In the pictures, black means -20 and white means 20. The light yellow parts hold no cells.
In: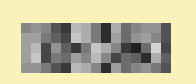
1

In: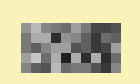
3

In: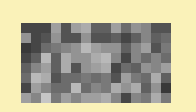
-9

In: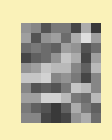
3

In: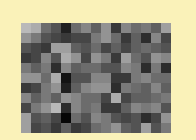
9

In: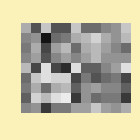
7

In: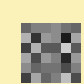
-4

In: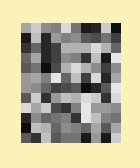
6
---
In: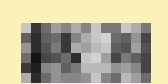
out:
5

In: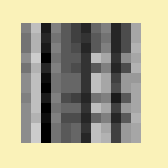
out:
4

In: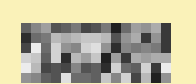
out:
-15

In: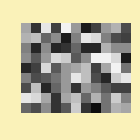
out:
8

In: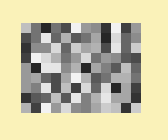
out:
-12

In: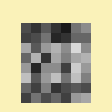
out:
4

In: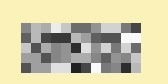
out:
-13

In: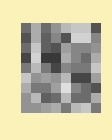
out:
11
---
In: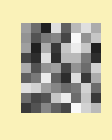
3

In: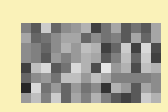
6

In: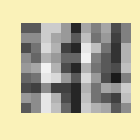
2

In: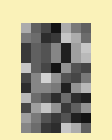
-1

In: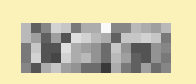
9

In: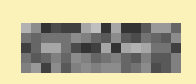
-2

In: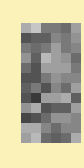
-7
